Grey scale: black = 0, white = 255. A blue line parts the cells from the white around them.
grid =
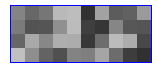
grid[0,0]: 132
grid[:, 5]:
[50, 63, 56, 127]
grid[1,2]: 85
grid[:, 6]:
[162, 54, 109, 165]
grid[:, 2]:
[118, 85, 135, 99]
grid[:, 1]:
[103, 83, 169, 142]
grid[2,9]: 72
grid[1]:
[123, 83, 85, 144, 188, 63, 54, 134, 87, 85]
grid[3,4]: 131
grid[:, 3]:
[185, 144, 174, 80]

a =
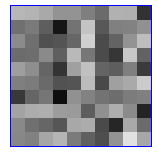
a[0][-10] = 183
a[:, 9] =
[50, 145, 189, 98, 59, 203, 128, 35, 107, 167]
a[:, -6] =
[147, 115, 102, 185, 160, 84, 145, 154, 168, 123]
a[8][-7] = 86
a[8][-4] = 74
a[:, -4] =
[107, 88, 75, 75, 100, 73, 115, 144, 74, 78]
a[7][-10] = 163
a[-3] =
[163, 172, 174, 156, 154, 93, 144, 174, 139, 35]
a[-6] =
[158, 142, 101, 52, 160, 192, 100, 94, 127, 59]
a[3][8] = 200
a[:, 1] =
[179, 122, 111, 110, 142, 123, 101, 172, 112, 129]
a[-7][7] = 54
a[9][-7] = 181
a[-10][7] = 177
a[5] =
[127, 123, 106, 82, 84, 187, 73, 160, 169, 203]
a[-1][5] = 96
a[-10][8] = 176
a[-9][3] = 22
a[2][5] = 208

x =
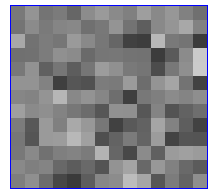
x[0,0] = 121
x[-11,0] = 168
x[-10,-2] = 139
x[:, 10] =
[137, 137, 184, 60, 76, 148, 127, 132, 165, 156, 96, 152, 86]
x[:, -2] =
[129, 168, 116, 139, 143, 115, 132, 98, 94, 85, 160, 105, 99]
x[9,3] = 156
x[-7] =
[134, 131, 148, 182, 136, 147, 134, 110, 63, 120, 127, 139, 132, 142]
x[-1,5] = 93
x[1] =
[116, 139, 122, 133, 136, 112, 120, 148, 115, 94, 137, 149, 168, 130]
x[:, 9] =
[158, 94, 61, 114, 117, 109, 120, 87, 98, 100, 139, 104, 166]
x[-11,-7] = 102
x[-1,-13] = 143
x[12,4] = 58
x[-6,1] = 138
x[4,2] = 96
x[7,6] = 86
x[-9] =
[120, 146, 96, 118, 93, 118, 156, 144, 121, 117, 76, 120, 143, 203]
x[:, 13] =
[112, 130, 59, 202, 203, 66, 142, 110, 66, 84, 155, 91, 142]
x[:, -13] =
[148, 139, 114, 113, 146, 147, 131, 138, 88, 85, 137, 127, 143]
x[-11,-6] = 65
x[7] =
[159, 138, 143, 131, 119, 108, 86, 145, 144, 87, 132, 83, 98, 110]
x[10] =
[120, 137, 113, 127, 131, 123, 179, 102, 72, 139, 96, 155, 160, 155]
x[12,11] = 124
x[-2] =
[137, 127, 132, 104, 92, 105, 84, 147, 164, 104, 152, 129, 105, 91]
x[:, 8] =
[128, 115, 65, 115, 121, 155, 63, 144, 89, 123, 72, 164, 188]
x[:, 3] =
[123, 133, 118, 144, 118, 63, 182, 131, 128, 156, 127, 104, 71]
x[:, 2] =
[116, 122, 124, 124, 96, 130, 148, 143, 154, 154, 113, 132, 108]

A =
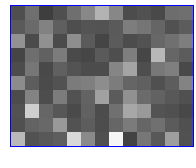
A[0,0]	79
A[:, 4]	[111, 78, 142, 74, 83, 123, 82, 74, 82, 216]
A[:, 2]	[62, 130, 145, 97, 73, 75, 77, 102, 104, 88]
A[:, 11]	[109, 81, 112, 102, 127, 93, 88, 80, 91, 158]
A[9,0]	185
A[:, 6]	[179, 83, 69, 90, 76, 141, 161, 76, 77, 80]
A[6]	[76, 131, 77, 124, 82, 99, 161, 91, 145, 107, 98, 88, 80]
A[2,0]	146
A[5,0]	140
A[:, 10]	[73, 101, 103, 184, 120, 80, 98, 83, 112, 88]
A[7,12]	72
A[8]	[80, 99, 104, 153, 82, 93, 77, 102, 123, 102, 112, 91, 80]
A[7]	[82, 207, 102, 87, 74, 97, 76, 112, 167, 153, 83, 80, 72]
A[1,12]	92
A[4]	[76, 118, 73, 96, 83, 76, 76, 133, 164, 78, 120, 127, 73]
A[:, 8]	[76, 125, 76, 126, 164, 101, 145, 167, 123, 67]
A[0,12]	111
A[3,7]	78
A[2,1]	75

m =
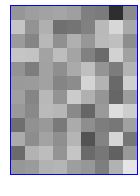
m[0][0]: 150
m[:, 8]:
[139, 169, 141, 161, 179, 207, 157, 205, 161, 118, 153, 229]
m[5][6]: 179
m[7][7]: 221
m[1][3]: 112
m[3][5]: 129
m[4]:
[147, 125, 162, 143, 170, 191, 148, 124, 179]
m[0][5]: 127
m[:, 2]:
[162, 176, 184, 163, 162, 162, 184, 186, 153, 163, 189, 178]
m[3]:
[197, 195, 163, 189, 164, 129, 107, 210, 161]
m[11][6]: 126
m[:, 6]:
[123, 185, 186, 107, 148, 179, 149, 154, 125, 131, 119, 126]
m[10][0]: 107
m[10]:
[107, 178, 189, 148, 197, 106, 119, 97, 153]
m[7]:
[153, 137, 186, 182, 137, 102, 154, 221, 205]
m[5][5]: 212
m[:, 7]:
[46, 215, 191, 210, 124, 105, 102, 221, 119, 213, 97, 178]
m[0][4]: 159
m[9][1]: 141
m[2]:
[155, 133, 184, 144, 176, 151, 186, 191, 141]
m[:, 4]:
[159, 116, 176, 164, 170, 140, 203, 137, 171, 181, 197, 158]
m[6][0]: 160
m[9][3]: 143
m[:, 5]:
[127, 129, 151, 129, 191, 212, 176, 102, 142, 83, 106, 151]
